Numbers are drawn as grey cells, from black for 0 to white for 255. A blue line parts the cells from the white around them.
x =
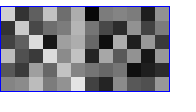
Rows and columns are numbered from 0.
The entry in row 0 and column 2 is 95
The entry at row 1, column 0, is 51
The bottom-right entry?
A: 152
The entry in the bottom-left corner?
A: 132
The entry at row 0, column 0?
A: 208
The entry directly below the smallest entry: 117
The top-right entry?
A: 146
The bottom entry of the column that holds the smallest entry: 66
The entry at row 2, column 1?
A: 95
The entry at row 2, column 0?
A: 66
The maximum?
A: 228
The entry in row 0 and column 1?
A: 51
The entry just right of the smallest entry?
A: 124
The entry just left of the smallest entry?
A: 173
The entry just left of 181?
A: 124
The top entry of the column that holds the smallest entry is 8

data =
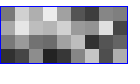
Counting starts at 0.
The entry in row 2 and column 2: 114
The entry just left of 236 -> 175
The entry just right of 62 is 134
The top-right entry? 127
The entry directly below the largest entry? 181
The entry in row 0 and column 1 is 209
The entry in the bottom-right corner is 175
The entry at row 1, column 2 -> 189
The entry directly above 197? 49
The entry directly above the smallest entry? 108
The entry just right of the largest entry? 161

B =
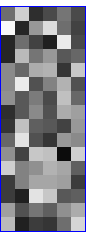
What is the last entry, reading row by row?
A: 213
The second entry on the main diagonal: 38
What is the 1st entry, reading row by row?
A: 110
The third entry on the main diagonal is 66
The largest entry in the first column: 249
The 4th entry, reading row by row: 74
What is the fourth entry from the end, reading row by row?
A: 60
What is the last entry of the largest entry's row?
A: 66
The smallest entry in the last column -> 60
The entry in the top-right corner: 74
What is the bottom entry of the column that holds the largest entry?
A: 186
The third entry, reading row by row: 46
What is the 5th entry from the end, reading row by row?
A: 32
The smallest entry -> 12
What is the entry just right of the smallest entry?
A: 207
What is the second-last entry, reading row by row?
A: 110
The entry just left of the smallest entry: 192
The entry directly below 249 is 38
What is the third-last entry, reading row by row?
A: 53
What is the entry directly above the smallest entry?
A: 152
